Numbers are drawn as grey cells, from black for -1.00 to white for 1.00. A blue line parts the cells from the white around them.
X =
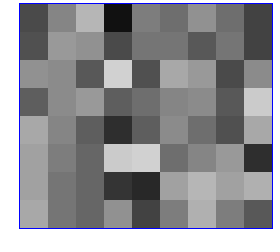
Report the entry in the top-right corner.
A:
-0.48
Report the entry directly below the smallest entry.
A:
-0.42
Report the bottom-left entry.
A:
0.32
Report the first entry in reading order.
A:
-0.42
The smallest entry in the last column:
-0.64
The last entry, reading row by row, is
-0.31
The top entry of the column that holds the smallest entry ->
-0.87
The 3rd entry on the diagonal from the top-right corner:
0.20
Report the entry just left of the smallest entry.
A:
0.43
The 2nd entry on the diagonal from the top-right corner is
-0.08
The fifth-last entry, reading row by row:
-0.48
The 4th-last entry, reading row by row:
-0.02
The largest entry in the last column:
0.59
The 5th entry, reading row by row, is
-0.02
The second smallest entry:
-0.69

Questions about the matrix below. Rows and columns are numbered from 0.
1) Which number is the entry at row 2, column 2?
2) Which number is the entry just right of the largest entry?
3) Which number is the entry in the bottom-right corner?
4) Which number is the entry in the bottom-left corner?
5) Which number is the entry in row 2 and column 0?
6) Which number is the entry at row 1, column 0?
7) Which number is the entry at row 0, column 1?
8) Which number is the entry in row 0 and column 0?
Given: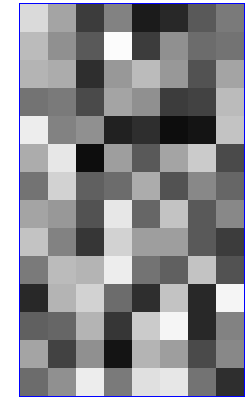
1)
-0.64
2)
-0.53
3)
-0.64
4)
-0.15
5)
0.41
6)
0.47
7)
0.29
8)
0.71

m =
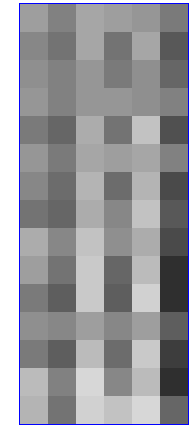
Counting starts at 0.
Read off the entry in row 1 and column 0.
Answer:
0.06
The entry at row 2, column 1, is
0.01
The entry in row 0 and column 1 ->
0.01
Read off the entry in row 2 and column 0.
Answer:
0.12
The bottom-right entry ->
-0.20
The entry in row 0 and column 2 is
0.30
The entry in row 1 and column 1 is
-0.10
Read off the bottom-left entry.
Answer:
0.41
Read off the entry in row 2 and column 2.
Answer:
0.18
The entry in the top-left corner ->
0.24
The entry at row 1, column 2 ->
0.30

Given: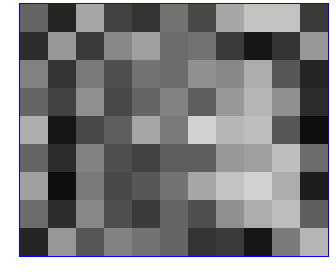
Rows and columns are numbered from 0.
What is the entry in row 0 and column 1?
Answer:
-0.71
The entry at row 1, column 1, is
0.19
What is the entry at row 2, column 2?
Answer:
-0.04
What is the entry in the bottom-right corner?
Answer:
0.42
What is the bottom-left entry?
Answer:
-0.71
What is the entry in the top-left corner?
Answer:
-0.21
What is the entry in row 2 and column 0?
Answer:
0.02
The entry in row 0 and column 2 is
0.30
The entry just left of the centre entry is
0.30
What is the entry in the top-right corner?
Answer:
-0.54
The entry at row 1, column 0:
-0.65
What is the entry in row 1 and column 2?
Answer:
-0.54
